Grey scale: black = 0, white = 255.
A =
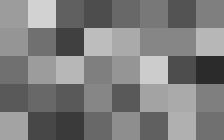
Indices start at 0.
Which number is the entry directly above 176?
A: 170
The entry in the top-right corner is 127
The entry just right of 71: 58
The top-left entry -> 156
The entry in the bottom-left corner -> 163
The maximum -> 210
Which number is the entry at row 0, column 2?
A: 96
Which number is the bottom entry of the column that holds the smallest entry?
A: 112
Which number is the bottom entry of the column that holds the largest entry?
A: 71
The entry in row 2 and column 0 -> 112

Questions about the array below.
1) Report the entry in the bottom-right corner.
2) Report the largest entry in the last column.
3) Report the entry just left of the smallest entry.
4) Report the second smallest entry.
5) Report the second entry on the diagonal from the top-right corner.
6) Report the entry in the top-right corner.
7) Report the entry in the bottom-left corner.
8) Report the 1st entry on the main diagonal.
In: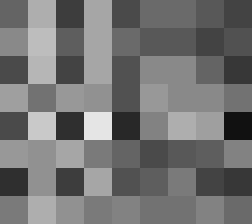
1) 106
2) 130
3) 159
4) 40
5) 67
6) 67
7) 122
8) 100

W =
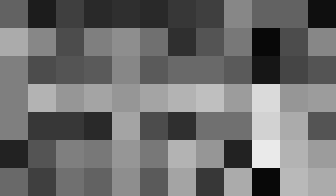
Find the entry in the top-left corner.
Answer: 98
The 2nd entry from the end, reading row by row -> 185
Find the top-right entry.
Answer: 15
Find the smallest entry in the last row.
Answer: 8
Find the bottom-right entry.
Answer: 171
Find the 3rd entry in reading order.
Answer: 63
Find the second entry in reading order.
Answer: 28
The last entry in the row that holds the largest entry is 156
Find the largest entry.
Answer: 234
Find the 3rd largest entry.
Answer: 210
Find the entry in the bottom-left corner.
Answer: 105
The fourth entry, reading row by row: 41
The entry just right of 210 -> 171
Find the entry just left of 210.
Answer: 112
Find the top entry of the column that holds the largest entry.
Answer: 98
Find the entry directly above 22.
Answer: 8
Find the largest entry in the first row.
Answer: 135

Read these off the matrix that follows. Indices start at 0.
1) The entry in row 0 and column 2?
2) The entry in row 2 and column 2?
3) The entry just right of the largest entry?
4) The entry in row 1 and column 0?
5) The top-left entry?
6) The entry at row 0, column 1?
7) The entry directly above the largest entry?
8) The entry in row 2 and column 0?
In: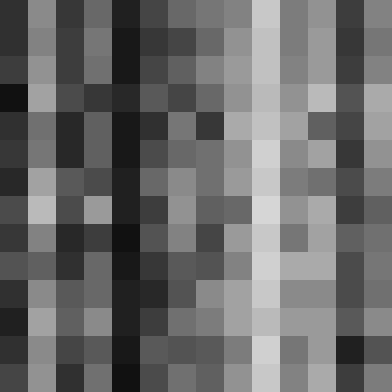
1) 55
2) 61
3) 146
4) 48
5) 48
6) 138
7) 200
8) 61

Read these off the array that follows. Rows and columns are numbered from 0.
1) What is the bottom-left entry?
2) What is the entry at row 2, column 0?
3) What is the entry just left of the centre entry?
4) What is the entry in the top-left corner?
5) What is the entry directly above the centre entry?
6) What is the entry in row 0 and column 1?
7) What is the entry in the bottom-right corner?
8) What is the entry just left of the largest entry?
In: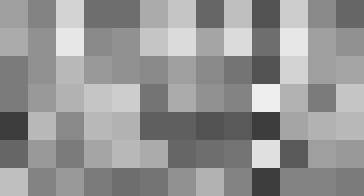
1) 191
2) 123
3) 116
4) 159
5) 159
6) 131
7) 123
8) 131

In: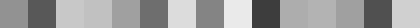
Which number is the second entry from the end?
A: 80
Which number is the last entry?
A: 208
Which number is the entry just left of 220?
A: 110
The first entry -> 146
